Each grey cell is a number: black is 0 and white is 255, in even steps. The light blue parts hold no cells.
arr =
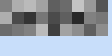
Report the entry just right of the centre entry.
95
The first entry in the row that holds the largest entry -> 129
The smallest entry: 40
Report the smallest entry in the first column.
107
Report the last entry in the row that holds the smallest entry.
119
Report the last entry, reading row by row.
141
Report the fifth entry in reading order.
95
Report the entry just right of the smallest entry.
129

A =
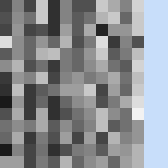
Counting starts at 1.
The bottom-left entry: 158
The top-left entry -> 69
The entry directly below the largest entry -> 149
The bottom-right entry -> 180
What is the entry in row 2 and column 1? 80
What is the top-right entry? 211
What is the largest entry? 242
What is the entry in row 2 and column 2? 140
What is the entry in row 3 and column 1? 69
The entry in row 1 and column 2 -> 131
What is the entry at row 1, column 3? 69
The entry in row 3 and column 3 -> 69
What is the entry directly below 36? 221
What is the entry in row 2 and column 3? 113

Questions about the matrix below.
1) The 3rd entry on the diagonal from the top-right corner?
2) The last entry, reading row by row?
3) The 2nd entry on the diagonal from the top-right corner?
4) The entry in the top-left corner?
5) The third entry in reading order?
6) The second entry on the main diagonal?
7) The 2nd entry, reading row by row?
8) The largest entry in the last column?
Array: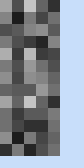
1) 132
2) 112
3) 70
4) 164
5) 196
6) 28
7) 79
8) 132

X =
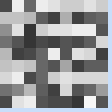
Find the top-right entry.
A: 205
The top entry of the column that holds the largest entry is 225
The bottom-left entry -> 73
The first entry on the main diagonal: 73
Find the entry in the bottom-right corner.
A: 84
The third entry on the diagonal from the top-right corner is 237
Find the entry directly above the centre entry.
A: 64
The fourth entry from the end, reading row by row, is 73
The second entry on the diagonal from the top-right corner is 94
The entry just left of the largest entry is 53
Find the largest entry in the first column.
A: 215
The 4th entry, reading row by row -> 237
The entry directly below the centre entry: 84
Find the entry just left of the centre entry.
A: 103
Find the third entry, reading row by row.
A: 103
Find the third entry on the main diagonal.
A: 53
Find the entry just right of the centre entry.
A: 84

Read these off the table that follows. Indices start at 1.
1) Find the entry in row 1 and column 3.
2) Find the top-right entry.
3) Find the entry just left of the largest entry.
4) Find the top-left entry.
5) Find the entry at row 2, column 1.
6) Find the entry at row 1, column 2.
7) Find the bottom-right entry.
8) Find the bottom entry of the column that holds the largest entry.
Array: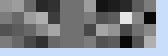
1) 104
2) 124
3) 92
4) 148
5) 124
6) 157
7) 175
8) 8
